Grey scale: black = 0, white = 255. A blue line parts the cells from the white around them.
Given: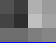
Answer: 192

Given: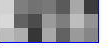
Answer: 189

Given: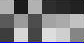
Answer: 170

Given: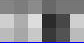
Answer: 71

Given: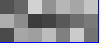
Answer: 109

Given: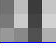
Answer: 67
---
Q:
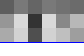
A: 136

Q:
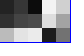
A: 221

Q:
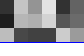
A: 86

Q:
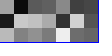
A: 209

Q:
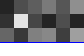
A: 78

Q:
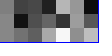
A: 157
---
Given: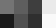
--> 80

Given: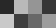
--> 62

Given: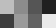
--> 155

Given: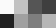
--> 160

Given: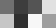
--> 47

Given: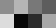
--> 8

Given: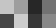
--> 204

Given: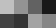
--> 52

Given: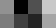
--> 64
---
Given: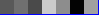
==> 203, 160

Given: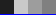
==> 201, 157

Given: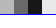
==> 233, 185

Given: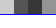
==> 205, 148

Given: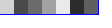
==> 234, 211

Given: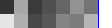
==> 230, 181

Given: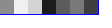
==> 240, 212

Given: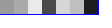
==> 234, 215

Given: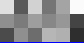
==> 251, 223

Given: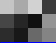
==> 210, 197
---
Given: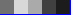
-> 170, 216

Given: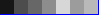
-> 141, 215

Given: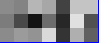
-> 109, 225

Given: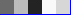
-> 35, 249

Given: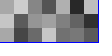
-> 161, 205

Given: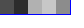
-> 177, 199
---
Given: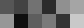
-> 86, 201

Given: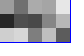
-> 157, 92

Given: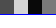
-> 77, 122

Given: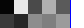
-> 5, 155

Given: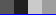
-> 87, 158

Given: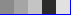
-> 139, 225
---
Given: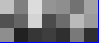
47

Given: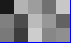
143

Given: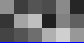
152

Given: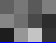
51

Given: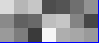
154

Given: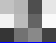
65

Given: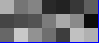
177
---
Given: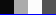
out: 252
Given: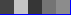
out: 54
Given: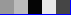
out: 5
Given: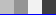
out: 242
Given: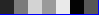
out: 211
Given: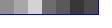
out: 211
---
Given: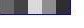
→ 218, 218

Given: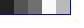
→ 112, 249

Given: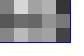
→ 103, 214

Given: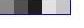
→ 29, 225

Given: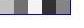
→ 243, 243

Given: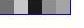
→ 26, 199

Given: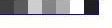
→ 132, 254

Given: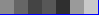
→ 87, 201

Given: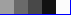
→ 72, 252

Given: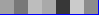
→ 169, 203
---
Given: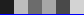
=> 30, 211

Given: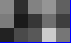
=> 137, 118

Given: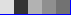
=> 224, 114

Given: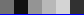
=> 113, 49

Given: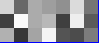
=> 213, 124

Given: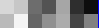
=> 215, 130

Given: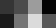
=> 53, 88
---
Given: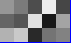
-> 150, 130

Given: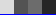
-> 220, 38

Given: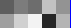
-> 94, 180

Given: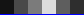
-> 19, 46

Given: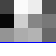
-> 67, 104

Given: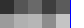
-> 47, 196

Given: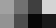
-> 161, 26

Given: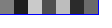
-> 126, 106

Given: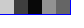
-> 204, 101

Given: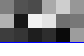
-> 127, 157
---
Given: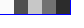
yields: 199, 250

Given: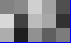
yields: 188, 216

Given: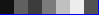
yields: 123, 237

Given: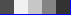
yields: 199, 241

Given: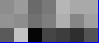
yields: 127, 195

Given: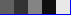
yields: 132, 232

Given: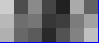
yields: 55, 205

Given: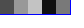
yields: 195, 195
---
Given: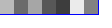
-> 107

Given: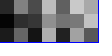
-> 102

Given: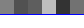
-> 81

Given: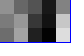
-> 163

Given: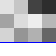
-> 149

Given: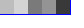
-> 212

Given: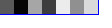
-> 5

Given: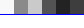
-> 138

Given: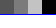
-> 123

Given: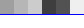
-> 182
